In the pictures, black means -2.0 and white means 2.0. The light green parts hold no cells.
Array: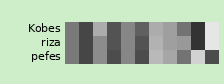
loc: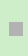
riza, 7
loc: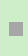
pefes, 8
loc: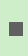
Kobes, 6
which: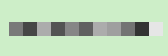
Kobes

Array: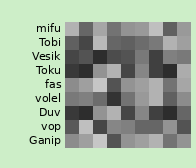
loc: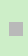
Tobi, 3
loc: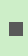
vop, 1

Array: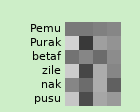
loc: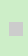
zile, 1
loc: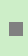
Pemu, 3
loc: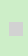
Purak, 1
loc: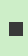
Purak, 2
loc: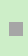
pusu, 3
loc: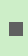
nak, 4
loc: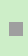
Purak, 3

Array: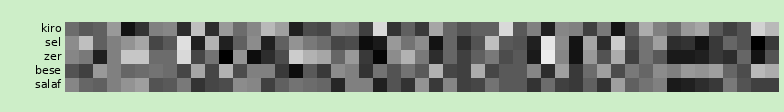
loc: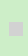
kiro, 50
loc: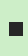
salaf, 20

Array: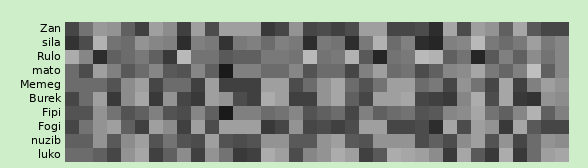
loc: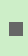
mato, 32
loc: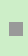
Zan, 3

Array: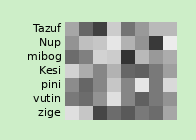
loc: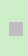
Nup, 2
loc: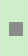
pini, 1
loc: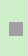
Kesi, 8
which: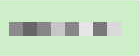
pini
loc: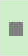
mibog, 2
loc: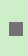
Tazuf, 5

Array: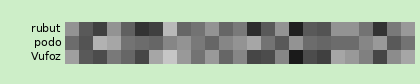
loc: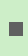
rubut, 5
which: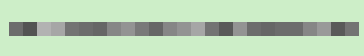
podo
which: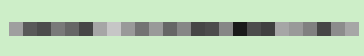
Vufoz
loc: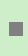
Vufoz, 22
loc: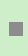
Vufoz, 24
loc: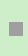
Vufoz, 1

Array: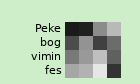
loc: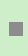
Peke, 3
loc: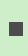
bog, 1
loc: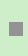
bog, 2
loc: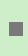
vimin, 1

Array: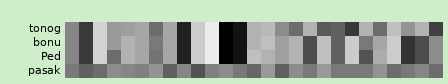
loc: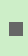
pasak, 14
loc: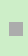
Ped, 23
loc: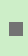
Ped, 7
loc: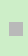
tonog, 15

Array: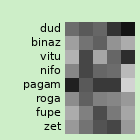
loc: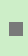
fupe, 4
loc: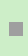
binaz, 1
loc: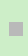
nifo, 5
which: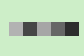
vitu

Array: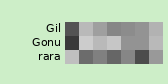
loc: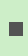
Gil, 1
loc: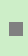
rara, 3
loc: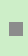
Gil, 5
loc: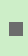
rara, 2
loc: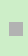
Gil, 7
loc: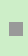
rara, 7
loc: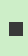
Gonu, 1

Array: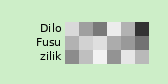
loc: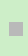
zilik, 6
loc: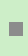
zilik, 1
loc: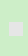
zilik, 5

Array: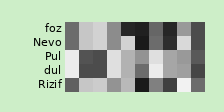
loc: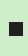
foz, 6
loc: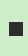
Nevo, 8
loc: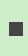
dul, 10
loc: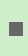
foz, 7
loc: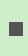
Pul, 2

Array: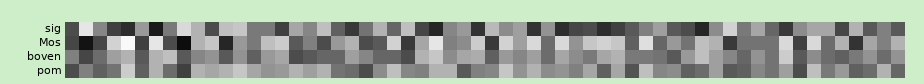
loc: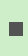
pom, 41
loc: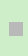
sig, 31
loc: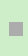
boven, 30

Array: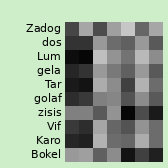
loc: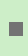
Lum, 5
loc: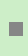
golaf, 4

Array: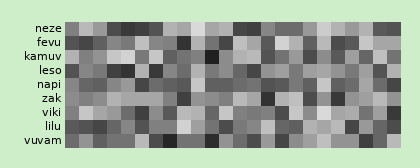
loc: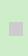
neze, 19
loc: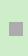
viki, 21
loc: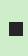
vuvam, 8

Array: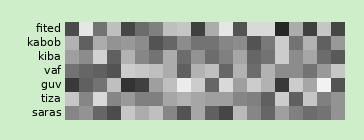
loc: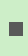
kiba, 20
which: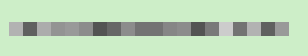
kabob
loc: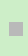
saras, 13
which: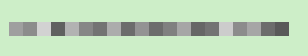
kiba
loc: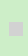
kiba, 3
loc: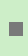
kabob, 15

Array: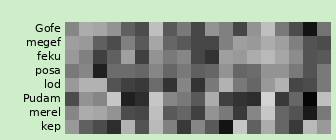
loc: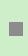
feku, 17
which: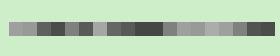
megef
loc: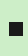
merel, 18
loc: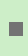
Gofe, 19

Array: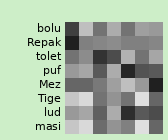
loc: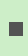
puf, 6
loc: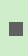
lud, 3
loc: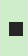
puf, 5
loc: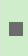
masi, 3

